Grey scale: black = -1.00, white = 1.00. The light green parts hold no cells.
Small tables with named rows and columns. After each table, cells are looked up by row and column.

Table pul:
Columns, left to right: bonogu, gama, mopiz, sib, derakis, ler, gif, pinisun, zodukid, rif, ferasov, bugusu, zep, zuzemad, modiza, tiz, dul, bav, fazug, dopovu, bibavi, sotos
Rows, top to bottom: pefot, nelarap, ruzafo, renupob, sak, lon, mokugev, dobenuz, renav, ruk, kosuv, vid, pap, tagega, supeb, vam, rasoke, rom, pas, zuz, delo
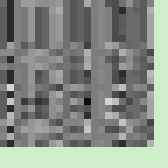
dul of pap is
0.22
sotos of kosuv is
0.46
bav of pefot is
-0.12
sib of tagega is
-0.04
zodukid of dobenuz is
-0.22
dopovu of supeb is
-0.17
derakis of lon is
0.18
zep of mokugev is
-0.50
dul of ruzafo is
-0.40
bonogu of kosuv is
-0.26
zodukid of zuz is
-0.32
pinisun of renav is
0.13
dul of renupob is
-0.40
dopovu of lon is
-0.17

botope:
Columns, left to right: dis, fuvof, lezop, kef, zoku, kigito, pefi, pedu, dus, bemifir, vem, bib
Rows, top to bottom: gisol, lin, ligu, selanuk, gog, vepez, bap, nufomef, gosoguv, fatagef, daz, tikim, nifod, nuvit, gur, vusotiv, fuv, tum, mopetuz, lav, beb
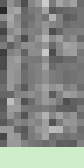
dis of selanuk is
-0.22
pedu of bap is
-0.16
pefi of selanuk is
0.16
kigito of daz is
0.01
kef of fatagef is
-0.20
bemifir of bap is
0.29
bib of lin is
-0.09
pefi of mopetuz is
0.25
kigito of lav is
0.04
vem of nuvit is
0.19
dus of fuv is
0.27
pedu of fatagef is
-0.16
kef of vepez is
-0.39
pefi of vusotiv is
-0.03
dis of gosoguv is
-0.40
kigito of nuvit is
0.04
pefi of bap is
0.16
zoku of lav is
-0.04
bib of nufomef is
-0.07
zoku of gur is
-0.16

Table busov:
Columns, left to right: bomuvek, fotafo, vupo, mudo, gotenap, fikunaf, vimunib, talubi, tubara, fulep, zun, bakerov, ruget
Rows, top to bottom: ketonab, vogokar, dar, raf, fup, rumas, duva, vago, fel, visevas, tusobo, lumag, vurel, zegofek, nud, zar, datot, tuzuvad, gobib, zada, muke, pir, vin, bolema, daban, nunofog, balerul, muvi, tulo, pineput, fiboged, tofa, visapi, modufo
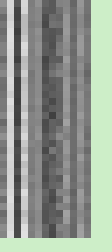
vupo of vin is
-0.42
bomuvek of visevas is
-0.02
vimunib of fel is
-0.45
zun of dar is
-0.16
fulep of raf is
0.18
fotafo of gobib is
0.64

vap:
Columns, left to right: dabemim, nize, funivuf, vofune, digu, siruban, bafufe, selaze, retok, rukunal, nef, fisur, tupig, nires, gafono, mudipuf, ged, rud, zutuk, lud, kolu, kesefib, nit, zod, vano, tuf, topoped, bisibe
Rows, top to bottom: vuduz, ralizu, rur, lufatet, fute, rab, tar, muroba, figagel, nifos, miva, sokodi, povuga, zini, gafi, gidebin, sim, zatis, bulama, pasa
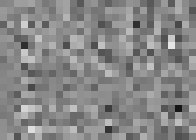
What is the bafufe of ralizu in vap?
0.07
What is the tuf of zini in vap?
-0.35
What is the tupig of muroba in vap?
0.18
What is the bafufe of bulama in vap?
0.27
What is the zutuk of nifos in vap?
-0.31
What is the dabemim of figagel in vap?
-0.12
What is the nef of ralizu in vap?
-0.13
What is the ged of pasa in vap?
0.22
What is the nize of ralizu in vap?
0.14
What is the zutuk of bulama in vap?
0.13
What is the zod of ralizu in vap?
0.08
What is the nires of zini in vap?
0.12
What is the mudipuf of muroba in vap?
-0.29

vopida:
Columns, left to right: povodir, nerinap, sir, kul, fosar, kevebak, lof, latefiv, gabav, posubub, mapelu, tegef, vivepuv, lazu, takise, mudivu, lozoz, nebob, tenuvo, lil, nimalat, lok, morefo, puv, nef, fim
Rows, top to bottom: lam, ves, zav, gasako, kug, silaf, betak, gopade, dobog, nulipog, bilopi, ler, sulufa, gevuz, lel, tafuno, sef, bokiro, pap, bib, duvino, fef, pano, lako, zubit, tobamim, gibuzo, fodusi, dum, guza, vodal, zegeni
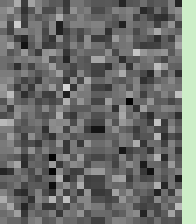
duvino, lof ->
-0.17
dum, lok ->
-0.46
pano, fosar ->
-0.33
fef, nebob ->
-0.82
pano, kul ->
-0.61
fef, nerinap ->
-0.04
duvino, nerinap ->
0.05
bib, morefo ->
0.43
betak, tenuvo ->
-0.06
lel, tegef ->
0.16
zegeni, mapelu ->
-0.18
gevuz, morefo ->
-0.24
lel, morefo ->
-0.29
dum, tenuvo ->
-0.15
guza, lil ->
-0.39
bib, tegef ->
-0.22
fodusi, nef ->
-0.53
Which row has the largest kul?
gopade

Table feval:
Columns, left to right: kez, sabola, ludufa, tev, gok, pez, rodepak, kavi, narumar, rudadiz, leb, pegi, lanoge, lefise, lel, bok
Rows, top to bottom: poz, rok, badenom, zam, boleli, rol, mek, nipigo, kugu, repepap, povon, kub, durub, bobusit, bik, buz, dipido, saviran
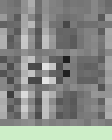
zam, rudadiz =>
-0.44
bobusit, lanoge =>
-0.04
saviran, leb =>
0.05
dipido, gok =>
0.00
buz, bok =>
0.29
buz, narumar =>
-0.14
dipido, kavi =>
0.11
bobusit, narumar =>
-0.02
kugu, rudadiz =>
-0.77
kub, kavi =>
0.57
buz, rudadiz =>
-0.21
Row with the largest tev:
bobusit

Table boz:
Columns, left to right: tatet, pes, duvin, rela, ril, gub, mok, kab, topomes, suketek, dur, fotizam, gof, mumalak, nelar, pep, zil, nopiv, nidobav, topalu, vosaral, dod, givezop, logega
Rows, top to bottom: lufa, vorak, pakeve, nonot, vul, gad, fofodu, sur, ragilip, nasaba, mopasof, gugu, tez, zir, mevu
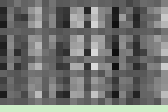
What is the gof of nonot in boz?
-0.55
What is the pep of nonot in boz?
-0.23
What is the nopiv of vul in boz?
-0.25
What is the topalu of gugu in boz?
-0.48
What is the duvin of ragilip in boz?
-0.22
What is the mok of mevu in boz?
-0.20
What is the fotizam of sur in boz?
0.43
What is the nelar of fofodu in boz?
0.23
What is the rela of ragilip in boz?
-0.38
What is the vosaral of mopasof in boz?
-0.31
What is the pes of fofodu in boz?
0.09
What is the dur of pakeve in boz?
0.42
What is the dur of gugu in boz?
0.12
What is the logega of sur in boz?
0.48
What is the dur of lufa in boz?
-0.20
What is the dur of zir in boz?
0.27
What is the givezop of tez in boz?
0.05
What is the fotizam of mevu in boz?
-0.19
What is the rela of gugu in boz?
-0.33
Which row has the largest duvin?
lufa

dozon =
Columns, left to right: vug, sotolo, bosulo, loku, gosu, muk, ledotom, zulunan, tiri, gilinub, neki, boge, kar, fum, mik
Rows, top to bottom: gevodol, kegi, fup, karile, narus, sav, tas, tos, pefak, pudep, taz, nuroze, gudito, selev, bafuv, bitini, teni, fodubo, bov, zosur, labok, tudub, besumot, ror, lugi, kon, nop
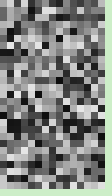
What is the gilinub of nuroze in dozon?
-0.38
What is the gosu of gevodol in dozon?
-0.61
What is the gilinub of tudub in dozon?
0.44
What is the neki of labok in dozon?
-0.32
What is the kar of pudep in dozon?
0.43
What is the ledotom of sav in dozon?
0.04
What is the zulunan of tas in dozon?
0.31
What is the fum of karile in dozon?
-0.27
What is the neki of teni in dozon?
-0.54
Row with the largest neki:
nop

